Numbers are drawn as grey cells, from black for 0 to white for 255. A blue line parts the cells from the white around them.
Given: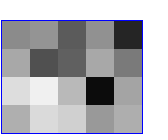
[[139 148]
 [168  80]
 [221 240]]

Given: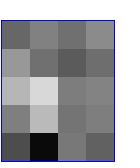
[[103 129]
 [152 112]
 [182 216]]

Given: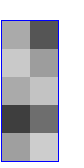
[[170  85]
 [201 157]
 [170 195]]

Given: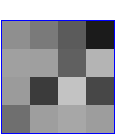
[[143 122]
 [160 159]
 [155  59]]

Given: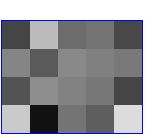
[[ 69 187]
 [133  90]
 [ 83 141]]

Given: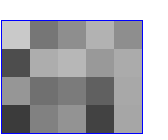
[[201 118]
 [ 77 173]
 [150 112]]

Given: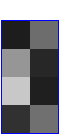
[[ 29 109]
 [150  39]
 [200  31]]

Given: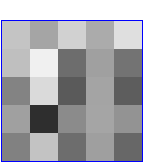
[[196 165]
 [191 240]
 [131 218]]
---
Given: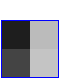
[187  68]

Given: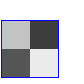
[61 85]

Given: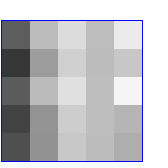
[235 188 224 147  79]

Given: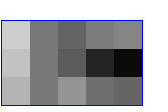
[133  36 148]

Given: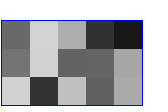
[ 24 100 192]

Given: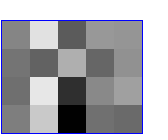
[149 102  47 201]

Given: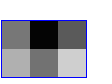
[ 90 114]

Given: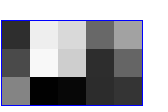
[162  45   7]
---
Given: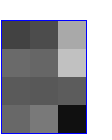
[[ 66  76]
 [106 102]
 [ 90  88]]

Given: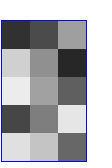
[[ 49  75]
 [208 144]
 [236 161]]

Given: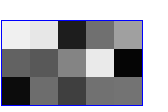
[[240 231]
 [ 98  88]
 [ 12 109]]

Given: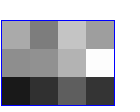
[[170 125]
 [142 145]
 [ 25  48]]

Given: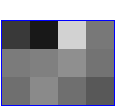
[[ 57  24]
 [123 128]
 [111 138]]

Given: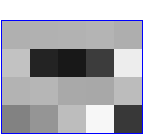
[[176 177]
 [194  35]
 [179 182]]
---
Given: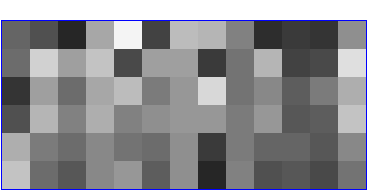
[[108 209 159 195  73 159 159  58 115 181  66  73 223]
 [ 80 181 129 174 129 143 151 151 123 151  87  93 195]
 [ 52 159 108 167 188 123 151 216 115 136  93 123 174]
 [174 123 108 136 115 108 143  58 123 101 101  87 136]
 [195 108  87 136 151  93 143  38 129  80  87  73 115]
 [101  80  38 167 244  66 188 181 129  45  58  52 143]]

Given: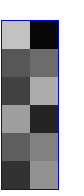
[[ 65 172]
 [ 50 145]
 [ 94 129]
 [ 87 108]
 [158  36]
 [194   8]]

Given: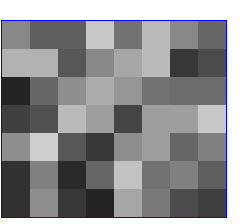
[[142 206  87  56 142 158 102 128]
 [178 178  87 136 166 186  56  75]
 [ 49 142  56  36 166 121  75  63]
 [ 49 128  42 102 194 114 128  95]
 [ 36 102 142 172 150 114 108 108]
 [136  95  95 200 114 186 136 102]
 [ 63  81 186 158  69 158 158 200]]

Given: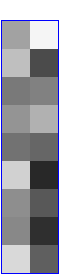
[[162 245]
 [148 177]
 [121 129]
 [114 102]
 [217  95]
 [142  88]
 [191  75]
 [136  47]
 [209  40]]

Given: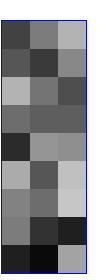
[[ 43 149 143]
 [ 66 124 179]
 [179 116  78]
 [130 109 198]
 [109  94  94]
 [171  86 192]
 [ 86  58 136]
 [124  50  31]
 [ 31  10 163]]

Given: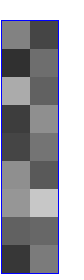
[[150 199]
 [ 61 143]
 [ 55 123]
 [ 69 116]
 [ 48 110]
 [ 97 103]
 [171  97]
 [143  89]
 [130  69]]

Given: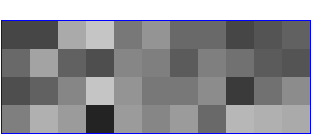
[[127 176 155  35 155 134 155 105 183 176 170]
 [105 163  97  78 134 127  91 127 113  91  84]
 [ 78  97 134 197 148 120 120 140  58 113 140]
 [ 70  70 170 197 120 148 105 105  70  84  97]]

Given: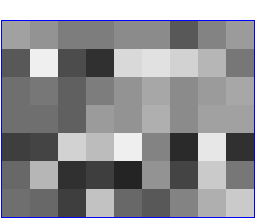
[[ 88 239  76  48 217 225 210 182 119]
 [104 182  48  62  36 147  68 202 119]
 [161 147 125 125 139 139  88 131 155]
 [111 119  96 125 147 167 139 155 167]
 [111 111  96 155 147 175 139 161 161]
 [111 104  62 194 104  88 131 175 202]
 [ 62  68 210 188 239 131  42 231  48]]

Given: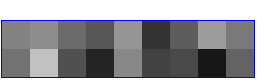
[[114 193  80  36 136  66  73  23  99]
 [130 142 107  86 149  52  93 157 122]]
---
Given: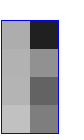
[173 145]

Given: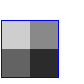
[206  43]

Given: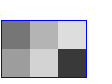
[118 211]

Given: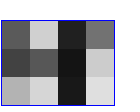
[90 87 24]

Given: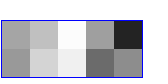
[165 212]

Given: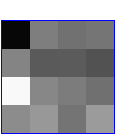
[  7  90 124 155]

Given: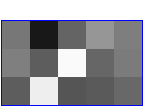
[119  93  85]
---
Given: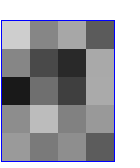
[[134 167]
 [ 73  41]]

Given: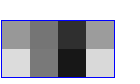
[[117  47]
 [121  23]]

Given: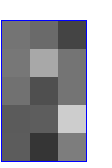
[[106  68]
 [168 116]]

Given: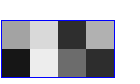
[[217  46]
 [237 108]]

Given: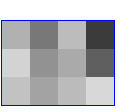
[[120 188]
 [146 170]]

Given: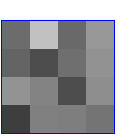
[[193 105]
 [ 77 111]]

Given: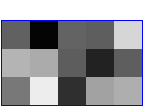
[[  4  99]
 [171  93]]

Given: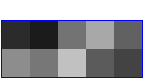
[[ 27 115]
 [119 193]]
